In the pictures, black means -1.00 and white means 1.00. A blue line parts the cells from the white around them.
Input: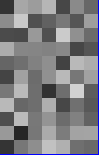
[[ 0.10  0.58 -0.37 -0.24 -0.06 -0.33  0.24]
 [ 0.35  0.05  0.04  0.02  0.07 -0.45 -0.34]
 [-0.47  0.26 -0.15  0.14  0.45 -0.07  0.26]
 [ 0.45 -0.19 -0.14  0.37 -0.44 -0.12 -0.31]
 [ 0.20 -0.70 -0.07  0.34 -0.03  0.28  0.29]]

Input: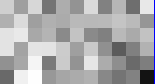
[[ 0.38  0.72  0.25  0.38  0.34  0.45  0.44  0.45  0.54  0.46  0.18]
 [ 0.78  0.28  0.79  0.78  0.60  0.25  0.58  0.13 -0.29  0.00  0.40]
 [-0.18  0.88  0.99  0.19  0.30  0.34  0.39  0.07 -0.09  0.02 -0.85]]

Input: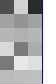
[[ 0.27  0.16  0.27]
 [ 0.70 -0.04  0.34]
 [ 0.47  0.49  0.50]]

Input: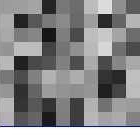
[[ 0.36 -0.73 -0.32 -0.05  0.08 -0.18  0.23 -0.69 -0.21  0.42]
 [ 0.16  0.48  0.48 -0.47 -0.09  0.13  0.45  0.68 -0.12 -0.41]
 [-0.06 -0.40  0.01  0.39  0.21  0.35  0.14 -0.60 -0.69  0.50]
 [ 0.44 -0.59 -0.32 -0.59  0.01 -0.52  0.39 -0.11  0.25  0.22]]

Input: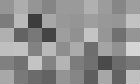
[[-0.03  0.45 -0.53  0.31  0.19  0.17  0.24  0.19  0.18  0.52]
 [ 0.50  0.51  0.02  0.45  0.11  0.34 -0.14  0.29  0.14  0.67]
 [ 0.32 -0.05 -0.16 -0.22  0.16  0.05 -0.26  0.31 -0.23  0.50]]

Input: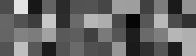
[[-0.20 -0.36 -0.52  0.56 -0.65 -0.17  0.43  0.36 -0.42 -0.95 -0.32  0.45
  -0.40 -0.62]
 [-0.35  0.50 -0.31 -0.78 -0.35 -0.17 -0.37 -0.40  0.18 -0.80 -0.62 -0.33
  -0.78  0.38]]

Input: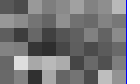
[[ 0.19  0.09 -0.09 -0.21  0.13 -0.11 -0.17  0.03 -0.07]
 [ 0.03 -0.01 -0.58 -0.64 -0.44 -0.26 -0.41 -0.29 -0.18]
 [-0.18  0.02 -0.62  0.32 -0.21 -0.09 -0.40  0.49  0.15]]
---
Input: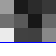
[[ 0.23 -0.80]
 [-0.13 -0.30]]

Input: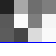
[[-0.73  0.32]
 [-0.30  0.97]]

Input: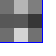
[[-0.11  0.42]
 [-0.32 -0.31]]

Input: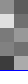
[[ 0.13 -0.28]
 [ 0.76 -0.12]]

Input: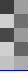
[[-0.53  0.24]
 [ 0.62 -0.12]]

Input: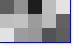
[[-0.26  0.14]
 [ 0.50  0.52]]
